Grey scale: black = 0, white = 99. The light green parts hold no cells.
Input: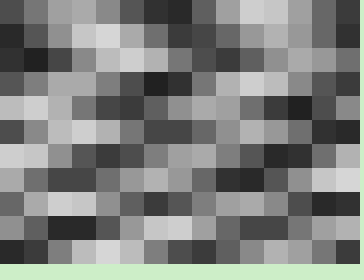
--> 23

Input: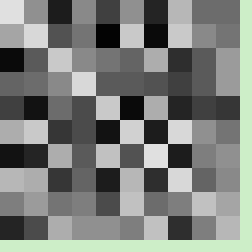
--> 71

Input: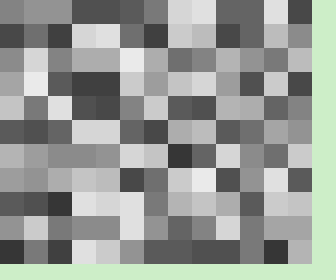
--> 70

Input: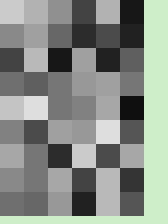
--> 33

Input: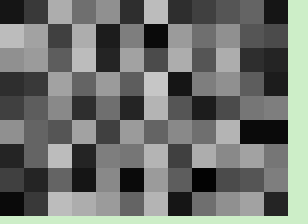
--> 14

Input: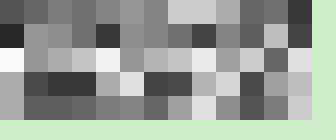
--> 79
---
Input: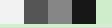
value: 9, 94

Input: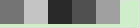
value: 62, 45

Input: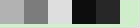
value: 15, 69

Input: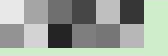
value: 21, 57

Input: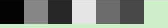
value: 28, 1

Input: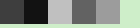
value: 60, 24

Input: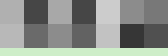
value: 47, 71
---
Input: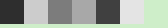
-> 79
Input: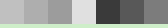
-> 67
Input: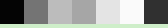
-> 45
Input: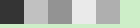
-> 75
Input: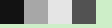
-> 65
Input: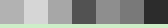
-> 83
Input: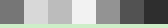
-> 84
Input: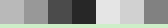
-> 59
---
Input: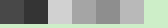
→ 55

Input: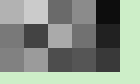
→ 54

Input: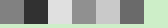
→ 78

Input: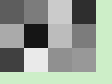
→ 79

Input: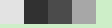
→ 29

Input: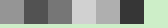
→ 68
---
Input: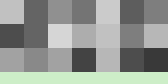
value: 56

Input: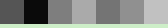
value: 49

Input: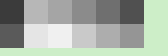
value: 64

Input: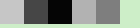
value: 2

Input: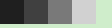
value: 47

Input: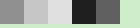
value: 87

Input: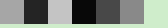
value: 76

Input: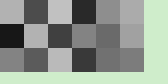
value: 75
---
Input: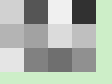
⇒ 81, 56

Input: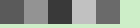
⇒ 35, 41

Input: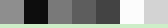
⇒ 55, 82

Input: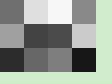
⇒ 43, 9

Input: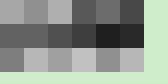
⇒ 65, 71

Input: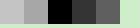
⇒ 76, 37
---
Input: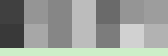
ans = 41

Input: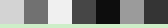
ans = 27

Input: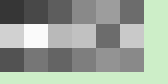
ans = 32

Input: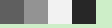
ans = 57

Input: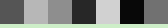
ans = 33

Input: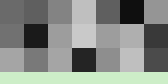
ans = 14

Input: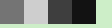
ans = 45

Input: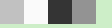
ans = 75
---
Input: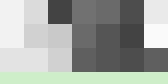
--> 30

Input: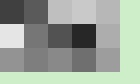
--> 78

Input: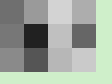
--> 82

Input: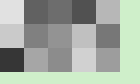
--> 31

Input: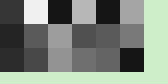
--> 8

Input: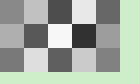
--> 90

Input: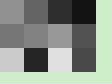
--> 18

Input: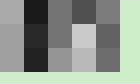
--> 31

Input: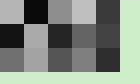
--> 74

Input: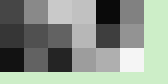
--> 4
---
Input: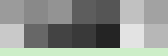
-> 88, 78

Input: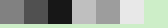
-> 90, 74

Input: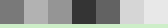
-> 90, 83

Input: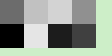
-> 89, 82

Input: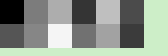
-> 95, 74

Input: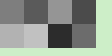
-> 75, 69
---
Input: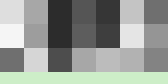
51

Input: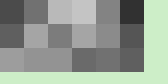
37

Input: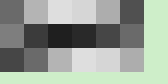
67

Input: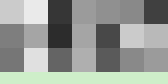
60

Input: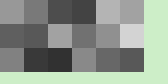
34

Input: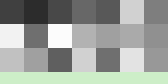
59

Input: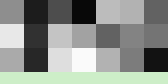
7

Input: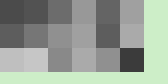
23

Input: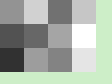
89

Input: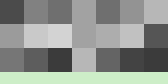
23
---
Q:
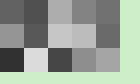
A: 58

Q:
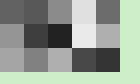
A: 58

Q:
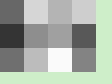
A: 20

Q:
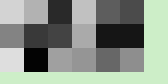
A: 51

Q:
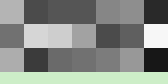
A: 44

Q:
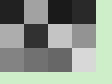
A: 67

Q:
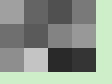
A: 43
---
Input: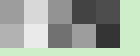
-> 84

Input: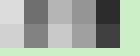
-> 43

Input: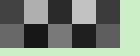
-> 68

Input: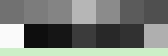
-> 48

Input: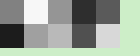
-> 96

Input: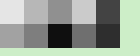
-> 71
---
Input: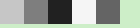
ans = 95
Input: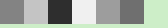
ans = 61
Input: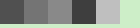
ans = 24
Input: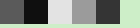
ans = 60
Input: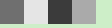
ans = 23
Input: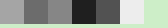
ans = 32
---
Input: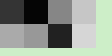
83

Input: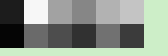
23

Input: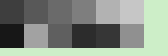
56

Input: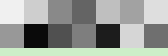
43

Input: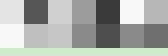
43

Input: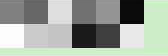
90

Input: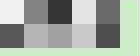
30

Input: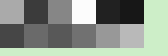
72

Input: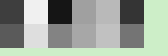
45
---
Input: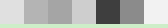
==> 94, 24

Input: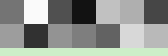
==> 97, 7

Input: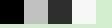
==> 96, 0

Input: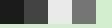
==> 91, 11

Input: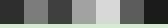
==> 84, 10

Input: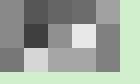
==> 90, 24

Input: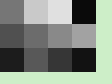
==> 87, 4

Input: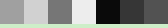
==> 92, 4

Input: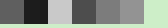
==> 78, 11
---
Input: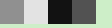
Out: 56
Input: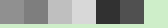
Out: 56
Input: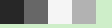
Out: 15
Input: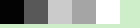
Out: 1
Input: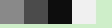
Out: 53
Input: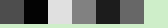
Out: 30
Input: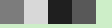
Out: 48
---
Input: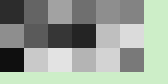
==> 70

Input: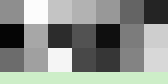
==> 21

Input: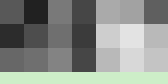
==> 72

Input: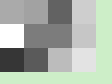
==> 35

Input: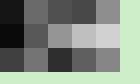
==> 18

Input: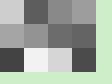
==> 94

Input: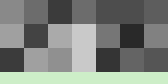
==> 20
